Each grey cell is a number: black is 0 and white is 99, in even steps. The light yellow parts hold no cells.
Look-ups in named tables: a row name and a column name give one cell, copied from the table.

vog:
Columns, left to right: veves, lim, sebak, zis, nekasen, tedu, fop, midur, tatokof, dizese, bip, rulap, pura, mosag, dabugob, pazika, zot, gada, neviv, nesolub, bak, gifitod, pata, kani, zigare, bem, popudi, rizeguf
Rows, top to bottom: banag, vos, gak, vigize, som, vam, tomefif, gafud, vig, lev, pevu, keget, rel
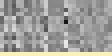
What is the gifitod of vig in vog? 57
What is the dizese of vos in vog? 53
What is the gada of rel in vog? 76
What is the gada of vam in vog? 66
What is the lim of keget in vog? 42
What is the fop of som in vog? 71
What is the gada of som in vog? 56
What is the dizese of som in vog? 67
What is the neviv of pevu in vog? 50
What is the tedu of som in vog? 50
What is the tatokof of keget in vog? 68
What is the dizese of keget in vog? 50
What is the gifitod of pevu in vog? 57
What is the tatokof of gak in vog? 56
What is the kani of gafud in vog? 58
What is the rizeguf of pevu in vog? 58
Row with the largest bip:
pevu

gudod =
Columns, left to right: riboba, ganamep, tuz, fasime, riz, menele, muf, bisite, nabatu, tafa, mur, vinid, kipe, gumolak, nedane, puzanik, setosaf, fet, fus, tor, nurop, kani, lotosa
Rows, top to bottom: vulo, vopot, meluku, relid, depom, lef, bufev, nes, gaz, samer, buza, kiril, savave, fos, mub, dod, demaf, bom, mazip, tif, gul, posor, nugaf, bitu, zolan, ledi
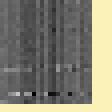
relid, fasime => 36
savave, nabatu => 26
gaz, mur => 29
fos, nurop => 36
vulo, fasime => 40
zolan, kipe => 33
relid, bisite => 31
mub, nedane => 37
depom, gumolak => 26
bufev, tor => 41
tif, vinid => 38
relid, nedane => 37
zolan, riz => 39
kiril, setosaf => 39
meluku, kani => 35
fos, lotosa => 37
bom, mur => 33

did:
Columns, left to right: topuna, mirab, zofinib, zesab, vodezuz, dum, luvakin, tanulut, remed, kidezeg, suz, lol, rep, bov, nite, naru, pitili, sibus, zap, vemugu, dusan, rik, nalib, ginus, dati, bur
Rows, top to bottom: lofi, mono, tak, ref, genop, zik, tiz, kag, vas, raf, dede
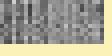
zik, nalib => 47
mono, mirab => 45
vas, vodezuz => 31
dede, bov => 60
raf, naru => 53
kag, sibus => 51
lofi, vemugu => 47
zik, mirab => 37
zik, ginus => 57
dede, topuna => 58
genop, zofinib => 30
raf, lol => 37
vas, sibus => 50
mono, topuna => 64

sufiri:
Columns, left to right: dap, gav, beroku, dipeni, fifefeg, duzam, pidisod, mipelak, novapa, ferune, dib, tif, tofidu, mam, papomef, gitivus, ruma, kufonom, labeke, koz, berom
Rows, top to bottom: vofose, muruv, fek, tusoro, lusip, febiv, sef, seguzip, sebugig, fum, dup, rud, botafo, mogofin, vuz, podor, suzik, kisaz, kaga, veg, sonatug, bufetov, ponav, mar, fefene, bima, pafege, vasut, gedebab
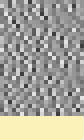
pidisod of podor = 82
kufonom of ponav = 52
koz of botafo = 58
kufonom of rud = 50
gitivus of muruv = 50
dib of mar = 65
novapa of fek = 82

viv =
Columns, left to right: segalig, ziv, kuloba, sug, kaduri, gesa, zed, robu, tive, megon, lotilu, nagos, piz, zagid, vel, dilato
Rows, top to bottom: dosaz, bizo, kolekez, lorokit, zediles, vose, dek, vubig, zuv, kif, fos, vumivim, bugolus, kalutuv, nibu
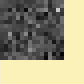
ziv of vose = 17
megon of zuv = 23
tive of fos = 28
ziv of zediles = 35
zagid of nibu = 28
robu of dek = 18
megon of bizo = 26
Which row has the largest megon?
dek

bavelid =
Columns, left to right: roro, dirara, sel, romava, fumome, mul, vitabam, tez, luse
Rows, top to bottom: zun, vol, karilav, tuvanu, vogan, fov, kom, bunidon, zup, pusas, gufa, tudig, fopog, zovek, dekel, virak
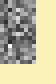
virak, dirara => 38
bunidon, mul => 27
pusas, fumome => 50
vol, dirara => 48
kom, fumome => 25
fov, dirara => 19
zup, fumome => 84
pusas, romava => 24

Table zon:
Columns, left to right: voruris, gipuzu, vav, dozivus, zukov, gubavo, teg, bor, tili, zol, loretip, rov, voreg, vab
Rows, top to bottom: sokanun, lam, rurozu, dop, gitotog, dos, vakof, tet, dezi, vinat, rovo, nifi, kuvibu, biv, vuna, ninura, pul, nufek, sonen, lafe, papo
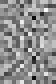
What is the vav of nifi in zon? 76
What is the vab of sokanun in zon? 74
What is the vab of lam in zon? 31
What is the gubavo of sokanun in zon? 72
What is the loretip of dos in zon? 77
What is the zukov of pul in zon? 41
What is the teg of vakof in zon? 46
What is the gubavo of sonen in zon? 56
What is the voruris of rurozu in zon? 58
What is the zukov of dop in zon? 57

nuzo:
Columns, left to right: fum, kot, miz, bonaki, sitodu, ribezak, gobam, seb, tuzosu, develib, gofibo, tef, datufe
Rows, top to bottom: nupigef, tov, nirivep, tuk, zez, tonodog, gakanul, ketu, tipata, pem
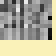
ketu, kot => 61
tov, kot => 29
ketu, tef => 71
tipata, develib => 42
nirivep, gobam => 60
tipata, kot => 62
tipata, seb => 50
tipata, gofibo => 60
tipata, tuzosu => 55
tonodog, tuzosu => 42
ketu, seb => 49
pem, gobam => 65
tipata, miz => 72
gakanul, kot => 27
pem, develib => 41
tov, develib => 58
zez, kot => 60
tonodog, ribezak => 27
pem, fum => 51

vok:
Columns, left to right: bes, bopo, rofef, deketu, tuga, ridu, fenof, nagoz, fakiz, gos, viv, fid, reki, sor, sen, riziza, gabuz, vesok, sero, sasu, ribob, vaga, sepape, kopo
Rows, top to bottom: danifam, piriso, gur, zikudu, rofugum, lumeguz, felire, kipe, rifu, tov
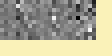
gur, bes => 54
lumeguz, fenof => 51
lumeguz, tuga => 53
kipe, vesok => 56
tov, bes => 51
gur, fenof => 54
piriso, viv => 55
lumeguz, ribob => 34
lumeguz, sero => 52

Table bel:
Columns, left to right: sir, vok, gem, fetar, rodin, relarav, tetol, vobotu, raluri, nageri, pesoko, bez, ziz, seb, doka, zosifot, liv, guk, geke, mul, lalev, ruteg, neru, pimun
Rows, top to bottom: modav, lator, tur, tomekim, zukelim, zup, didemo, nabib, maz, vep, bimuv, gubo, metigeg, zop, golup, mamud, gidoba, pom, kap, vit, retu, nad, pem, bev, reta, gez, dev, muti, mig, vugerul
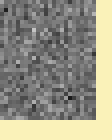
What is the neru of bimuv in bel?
48
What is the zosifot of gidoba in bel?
53
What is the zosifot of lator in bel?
40
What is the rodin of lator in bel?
45
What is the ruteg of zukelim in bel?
40
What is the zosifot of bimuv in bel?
59
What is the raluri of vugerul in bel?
37
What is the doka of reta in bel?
47

